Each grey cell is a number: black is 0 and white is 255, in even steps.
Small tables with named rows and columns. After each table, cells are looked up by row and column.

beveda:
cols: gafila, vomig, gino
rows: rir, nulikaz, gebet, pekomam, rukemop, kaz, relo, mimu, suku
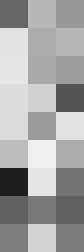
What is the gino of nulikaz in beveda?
182
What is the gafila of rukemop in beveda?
219
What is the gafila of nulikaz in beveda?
226
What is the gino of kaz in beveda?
173
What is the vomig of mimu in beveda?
121
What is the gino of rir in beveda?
151
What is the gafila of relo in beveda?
30
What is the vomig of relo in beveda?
228
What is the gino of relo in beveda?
115
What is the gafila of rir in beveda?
102
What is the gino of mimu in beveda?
97
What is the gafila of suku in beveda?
126
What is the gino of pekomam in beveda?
84
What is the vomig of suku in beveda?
210
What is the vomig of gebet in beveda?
169
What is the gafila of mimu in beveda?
97
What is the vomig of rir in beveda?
184
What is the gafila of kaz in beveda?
188
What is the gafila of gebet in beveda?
230
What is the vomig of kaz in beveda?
240

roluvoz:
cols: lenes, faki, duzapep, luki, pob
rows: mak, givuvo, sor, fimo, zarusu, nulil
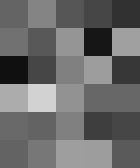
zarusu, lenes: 105
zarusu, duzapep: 128
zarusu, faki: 99
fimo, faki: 210
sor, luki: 157
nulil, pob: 90

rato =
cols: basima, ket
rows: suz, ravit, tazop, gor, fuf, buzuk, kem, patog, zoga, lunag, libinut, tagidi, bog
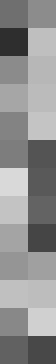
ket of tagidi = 208
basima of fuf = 131
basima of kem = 217
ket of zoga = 69
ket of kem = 89
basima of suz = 111
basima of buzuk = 125
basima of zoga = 164
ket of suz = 140
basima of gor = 166
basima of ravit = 46
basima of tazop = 139
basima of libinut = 192
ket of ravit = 191
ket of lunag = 160

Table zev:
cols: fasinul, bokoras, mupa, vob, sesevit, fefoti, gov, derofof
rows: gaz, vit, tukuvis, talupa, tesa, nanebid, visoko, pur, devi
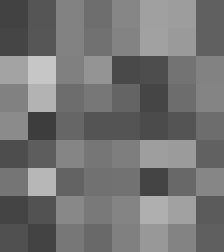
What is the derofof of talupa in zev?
132
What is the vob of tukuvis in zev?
148
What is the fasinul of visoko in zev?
117
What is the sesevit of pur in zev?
132
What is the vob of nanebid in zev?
118
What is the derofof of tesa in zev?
109
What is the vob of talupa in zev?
119

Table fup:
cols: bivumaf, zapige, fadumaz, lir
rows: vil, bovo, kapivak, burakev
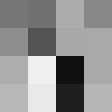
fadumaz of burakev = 31
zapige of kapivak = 240
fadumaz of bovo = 168
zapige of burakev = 233
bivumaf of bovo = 142
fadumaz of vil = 172
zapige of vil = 113

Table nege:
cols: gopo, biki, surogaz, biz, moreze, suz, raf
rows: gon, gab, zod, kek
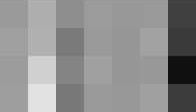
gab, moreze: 149
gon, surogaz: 142
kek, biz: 153
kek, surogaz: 121
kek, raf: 60
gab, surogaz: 122
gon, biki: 174
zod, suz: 152
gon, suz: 153
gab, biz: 154
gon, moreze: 152
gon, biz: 155
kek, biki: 225
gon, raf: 65
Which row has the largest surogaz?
gon

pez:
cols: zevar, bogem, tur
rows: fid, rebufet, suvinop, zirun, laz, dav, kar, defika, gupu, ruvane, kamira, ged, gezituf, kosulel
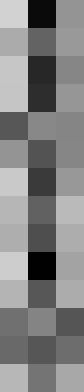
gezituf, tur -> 109
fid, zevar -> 210
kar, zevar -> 201
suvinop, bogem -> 39
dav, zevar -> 148
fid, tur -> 148
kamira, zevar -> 180
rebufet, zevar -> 171
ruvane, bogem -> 1
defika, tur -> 186
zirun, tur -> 150
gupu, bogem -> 78
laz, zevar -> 87
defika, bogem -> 97
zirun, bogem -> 45
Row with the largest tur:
defika

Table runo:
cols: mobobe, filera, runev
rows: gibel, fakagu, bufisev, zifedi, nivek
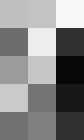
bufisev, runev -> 9
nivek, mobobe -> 113
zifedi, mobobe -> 202
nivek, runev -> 49
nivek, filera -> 128
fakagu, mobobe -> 109
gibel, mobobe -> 191
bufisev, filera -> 198
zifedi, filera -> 116
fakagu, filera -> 237
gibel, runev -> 247
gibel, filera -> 196

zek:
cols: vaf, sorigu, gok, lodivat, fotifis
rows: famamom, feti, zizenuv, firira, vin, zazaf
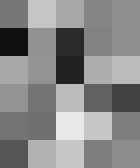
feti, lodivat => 130
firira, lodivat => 97
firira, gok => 189
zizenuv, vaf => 167
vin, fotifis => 126
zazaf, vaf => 85
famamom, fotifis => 142
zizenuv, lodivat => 174

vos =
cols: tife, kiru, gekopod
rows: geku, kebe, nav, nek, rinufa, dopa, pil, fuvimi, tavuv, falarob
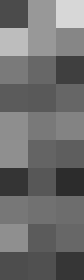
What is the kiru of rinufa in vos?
121
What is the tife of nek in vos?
91
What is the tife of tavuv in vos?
143
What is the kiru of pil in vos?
87
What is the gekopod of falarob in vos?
54
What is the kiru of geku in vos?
152
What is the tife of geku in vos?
75
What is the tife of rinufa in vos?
142
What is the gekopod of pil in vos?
44
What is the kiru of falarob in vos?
80
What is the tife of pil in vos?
52
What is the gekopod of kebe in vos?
134
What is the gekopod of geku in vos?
215
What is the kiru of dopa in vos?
100
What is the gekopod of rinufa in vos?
131
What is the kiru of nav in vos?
103
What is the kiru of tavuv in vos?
91
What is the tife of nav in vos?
122
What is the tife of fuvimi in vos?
119
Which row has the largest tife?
kebe

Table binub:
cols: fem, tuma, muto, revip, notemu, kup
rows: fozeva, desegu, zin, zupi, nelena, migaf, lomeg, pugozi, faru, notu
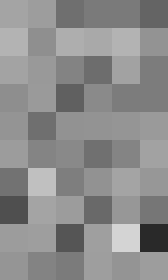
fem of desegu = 179
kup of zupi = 124
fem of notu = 149
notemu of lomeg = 164
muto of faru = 85
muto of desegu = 174
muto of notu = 123
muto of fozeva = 111
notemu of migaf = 132
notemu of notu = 148
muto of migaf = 137

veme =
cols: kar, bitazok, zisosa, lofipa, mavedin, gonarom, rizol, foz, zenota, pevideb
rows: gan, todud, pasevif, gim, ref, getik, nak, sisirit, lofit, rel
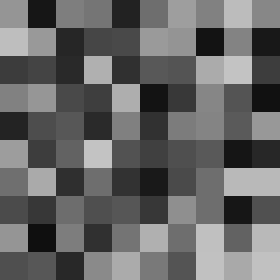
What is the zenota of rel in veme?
169
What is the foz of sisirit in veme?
110
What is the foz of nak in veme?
110
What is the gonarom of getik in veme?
64
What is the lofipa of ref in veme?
42
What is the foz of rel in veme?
193
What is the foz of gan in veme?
129
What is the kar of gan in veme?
149
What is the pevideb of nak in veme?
185
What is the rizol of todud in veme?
148
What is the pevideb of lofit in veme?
185
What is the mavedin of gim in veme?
174
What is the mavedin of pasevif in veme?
48
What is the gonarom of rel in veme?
121
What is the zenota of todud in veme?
131
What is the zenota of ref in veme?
90
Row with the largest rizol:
gan

